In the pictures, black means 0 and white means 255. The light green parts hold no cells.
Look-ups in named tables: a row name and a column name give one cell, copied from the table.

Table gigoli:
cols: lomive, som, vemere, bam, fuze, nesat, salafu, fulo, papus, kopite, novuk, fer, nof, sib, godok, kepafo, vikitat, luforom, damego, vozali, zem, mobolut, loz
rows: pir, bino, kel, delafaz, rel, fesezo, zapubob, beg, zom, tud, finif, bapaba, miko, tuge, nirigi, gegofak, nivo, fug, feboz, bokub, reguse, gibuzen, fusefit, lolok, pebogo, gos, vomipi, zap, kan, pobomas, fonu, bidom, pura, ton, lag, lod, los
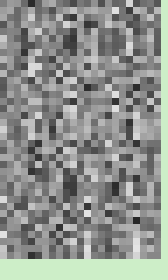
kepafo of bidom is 178
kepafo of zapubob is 110
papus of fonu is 158
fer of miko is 145
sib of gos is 208
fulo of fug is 84

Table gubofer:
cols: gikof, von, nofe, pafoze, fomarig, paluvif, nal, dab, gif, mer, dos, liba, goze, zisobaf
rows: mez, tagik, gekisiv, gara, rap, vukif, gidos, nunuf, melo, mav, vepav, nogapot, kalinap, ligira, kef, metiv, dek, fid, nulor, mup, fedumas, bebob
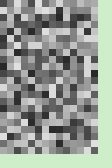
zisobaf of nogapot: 80
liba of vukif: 181
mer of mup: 193
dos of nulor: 81
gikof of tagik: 216
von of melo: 149
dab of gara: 97
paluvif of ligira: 110
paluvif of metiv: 188
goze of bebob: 220
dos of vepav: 126
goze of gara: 197
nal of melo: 96
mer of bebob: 93
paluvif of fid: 123
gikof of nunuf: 152

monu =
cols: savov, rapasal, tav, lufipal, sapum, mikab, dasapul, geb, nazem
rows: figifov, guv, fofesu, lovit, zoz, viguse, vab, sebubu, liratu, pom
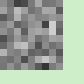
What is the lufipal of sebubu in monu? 152
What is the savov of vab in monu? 104
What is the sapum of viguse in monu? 159
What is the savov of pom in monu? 118
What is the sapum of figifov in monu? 122
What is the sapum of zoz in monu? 159
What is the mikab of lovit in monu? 154
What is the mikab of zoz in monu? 168
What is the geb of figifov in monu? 120
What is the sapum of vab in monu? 140
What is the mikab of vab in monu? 82
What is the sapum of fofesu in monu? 151
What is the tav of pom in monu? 118
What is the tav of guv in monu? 187
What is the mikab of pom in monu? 89
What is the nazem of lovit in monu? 111
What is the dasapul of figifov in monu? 117
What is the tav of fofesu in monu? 176
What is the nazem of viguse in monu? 156
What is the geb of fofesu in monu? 151

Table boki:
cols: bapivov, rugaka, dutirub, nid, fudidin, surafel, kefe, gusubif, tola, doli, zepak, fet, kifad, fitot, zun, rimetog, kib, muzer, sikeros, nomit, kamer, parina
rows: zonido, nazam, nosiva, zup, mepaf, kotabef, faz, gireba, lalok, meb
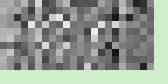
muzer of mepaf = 144
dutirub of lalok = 122
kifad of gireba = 123
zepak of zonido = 76
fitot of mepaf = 237
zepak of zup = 113
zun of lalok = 117
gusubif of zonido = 90
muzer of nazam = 193
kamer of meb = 34
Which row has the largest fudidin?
zup

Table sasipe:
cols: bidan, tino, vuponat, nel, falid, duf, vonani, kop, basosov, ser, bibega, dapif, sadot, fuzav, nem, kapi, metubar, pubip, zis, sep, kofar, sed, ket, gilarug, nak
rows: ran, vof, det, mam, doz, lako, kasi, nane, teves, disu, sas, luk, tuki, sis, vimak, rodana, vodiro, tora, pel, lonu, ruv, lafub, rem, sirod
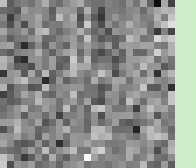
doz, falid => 109
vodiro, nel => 94
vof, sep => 141
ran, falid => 114
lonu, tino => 143
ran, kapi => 130
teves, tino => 153
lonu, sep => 110
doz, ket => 57
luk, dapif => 131

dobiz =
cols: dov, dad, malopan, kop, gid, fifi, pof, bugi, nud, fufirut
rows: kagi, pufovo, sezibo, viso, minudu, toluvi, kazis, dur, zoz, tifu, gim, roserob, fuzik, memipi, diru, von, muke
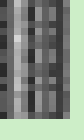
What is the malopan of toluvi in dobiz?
212
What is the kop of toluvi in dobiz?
151
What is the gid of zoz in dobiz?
44
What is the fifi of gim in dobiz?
101
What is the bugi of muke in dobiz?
70
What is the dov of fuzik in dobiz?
45
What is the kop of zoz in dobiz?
122
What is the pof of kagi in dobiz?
89
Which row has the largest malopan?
toluvi

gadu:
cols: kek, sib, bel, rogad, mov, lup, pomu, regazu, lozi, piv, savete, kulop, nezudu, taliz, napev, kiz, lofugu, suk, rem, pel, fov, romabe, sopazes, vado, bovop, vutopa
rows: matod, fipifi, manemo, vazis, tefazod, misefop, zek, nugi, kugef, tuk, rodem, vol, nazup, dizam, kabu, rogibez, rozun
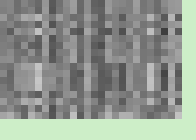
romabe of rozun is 103
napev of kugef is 96
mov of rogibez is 150
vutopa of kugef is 159
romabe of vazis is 127
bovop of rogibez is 144
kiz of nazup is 98
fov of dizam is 113
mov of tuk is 160
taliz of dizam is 95

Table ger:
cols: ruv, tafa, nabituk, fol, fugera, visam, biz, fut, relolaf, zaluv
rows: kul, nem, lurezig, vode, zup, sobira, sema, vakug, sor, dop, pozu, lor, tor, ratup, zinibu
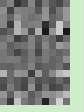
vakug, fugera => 120
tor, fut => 69
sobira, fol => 82
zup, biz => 26
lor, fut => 80
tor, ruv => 75
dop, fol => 107
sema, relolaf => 156
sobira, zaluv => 106
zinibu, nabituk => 193
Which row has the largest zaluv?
pozu

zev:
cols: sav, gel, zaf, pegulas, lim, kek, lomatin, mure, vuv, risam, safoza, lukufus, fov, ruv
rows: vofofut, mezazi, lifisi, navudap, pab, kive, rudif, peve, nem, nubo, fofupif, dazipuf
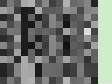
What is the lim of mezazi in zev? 32
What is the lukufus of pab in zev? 83
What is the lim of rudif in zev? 22
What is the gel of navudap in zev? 77
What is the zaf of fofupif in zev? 134
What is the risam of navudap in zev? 20
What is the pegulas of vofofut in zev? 168
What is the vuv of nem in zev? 113
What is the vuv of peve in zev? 83
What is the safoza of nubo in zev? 64
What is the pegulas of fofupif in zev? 169
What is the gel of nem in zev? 140
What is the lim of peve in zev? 99
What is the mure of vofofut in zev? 64
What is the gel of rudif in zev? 78
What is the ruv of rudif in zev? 161
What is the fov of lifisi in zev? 148
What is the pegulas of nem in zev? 171
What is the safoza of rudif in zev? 93
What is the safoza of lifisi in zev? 84
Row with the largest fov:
pab

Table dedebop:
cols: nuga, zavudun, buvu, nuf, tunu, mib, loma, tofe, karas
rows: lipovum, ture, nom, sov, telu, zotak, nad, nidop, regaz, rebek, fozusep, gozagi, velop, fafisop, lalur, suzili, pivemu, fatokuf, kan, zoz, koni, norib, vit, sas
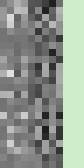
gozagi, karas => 171
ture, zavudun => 126
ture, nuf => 183
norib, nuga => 121
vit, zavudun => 114
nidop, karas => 122
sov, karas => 144
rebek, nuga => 144
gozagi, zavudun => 122
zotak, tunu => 101
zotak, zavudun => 113
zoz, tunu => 123
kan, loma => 29
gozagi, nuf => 134
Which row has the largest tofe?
sov

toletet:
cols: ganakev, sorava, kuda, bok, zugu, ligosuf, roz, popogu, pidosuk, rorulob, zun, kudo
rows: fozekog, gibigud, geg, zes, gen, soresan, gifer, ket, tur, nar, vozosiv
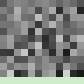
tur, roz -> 139
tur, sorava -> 156
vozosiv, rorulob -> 207
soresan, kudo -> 183
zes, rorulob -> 91
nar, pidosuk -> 71
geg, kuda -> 166
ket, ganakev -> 58
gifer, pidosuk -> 148

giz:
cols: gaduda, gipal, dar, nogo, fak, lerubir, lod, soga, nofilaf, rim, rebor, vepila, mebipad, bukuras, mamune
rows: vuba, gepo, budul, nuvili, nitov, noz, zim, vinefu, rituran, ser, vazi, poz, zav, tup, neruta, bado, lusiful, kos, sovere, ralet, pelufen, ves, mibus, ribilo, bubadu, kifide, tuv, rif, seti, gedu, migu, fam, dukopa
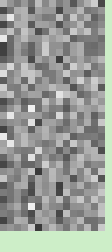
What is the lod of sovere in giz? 179
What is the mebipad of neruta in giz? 132
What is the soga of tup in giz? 124
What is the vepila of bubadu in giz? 133
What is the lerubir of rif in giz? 168
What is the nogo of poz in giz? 107
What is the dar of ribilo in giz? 145
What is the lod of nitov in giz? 114
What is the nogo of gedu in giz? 119
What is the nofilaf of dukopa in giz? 150
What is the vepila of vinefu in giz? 173
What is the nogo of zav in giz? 174
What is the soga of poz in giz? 122
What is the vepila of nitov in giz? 163
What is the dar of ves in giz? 128
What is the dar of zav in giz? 123
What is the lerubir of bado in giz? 114
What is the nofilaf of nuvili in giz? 83

